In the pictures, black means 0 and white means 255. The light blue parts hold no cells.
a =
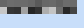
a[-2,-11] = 102
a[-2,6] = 103
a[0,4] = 103
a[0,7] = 105
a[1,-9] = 50
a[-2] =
[102, 109, 107, 107, 103, 89, 103, 105, 97, 108, 106]
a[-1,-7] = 37

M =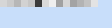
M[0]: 214
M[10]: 163
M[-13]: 203
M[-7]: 239
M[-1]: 227

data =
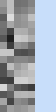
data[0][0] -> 154
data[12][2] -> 90
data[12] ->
[214, 129, 90, 78, 61]
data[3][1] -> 167
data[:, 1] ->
[190, 190, 220, 167, 68, 31, 61, 197, 122, 190, 129, 61, 129, 99, 68, 159]
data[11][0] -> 65
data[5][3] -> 197
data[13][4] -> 179
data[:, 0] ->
[154, 137, 93, 115, 110, 87, 154, 198, 148, 82, 82, 65, 214, 87, 165, 115]
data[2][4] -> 190
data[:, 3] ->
[116, 131, 154, 150, 173, 197, 140, 78, 135, 173, 183, 207, 78, 183, 131, 154]
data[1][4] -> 147
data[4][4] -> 153
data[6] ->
[154, 61, 148, 140, 110]
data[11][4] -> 196

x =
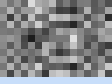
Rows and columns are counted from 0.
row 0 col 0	157
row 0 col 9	122
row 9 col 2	104
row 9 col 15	200
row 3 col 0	116
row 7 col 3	124
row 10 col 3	94
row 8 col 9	167
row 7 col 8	56
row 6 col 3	75
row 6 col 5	64
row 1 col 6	152
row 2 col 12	80
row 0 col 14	112
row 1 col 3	155
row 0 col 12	124
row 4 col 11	136
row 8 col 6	101
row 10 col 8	203
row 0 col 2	147
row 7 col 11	107
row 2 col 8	176
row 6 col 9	138
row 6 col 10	194
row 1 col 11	96
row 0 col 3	103
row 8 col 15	84
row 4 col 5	101
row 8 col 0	146
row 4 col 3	109
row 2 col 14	154
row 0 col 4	219
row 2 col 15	43
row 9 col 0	119
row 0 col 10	85
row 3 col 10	38
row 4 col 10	164
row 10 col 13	122

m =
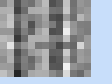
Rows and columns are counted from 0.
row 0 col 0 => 134
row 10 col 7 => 138
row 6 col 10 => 104
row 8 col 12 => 148
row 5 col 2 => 57
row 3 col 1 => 197
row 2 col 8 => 73
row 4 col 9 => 238
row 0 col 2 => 79
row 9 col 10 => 146
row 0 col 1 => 166
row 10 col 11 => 106
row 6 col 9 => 116
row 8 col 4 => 104
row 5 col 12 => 154
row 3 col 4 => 82
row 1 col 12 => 152
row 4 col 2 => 80
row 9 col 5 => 163
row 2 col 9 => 155
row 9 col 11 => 133
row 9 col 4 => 112
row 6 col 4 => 173
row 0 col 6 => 187
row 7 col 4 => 152
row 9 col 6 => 185
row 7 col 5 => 167
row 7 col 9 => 202
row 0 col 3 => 121
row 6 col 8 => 73
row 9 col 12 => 125
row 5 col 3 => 107
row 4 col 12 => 124
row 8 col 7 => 76
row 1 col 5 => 174
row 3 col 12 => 125
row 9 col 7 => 88

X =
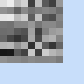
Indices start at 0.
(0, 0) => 223
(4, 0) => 109
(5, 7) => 177
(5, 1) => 70
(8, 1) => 136
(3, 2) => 135
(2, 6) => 88
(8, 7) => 134
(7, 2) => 90
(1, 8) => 110
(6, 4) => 50
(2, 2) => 187
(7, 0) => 21
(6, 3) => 174
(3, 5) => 118
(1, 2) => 97
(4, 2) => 90
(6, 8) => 101
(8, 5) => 132
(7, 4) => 201
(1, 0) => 145
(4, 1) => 112
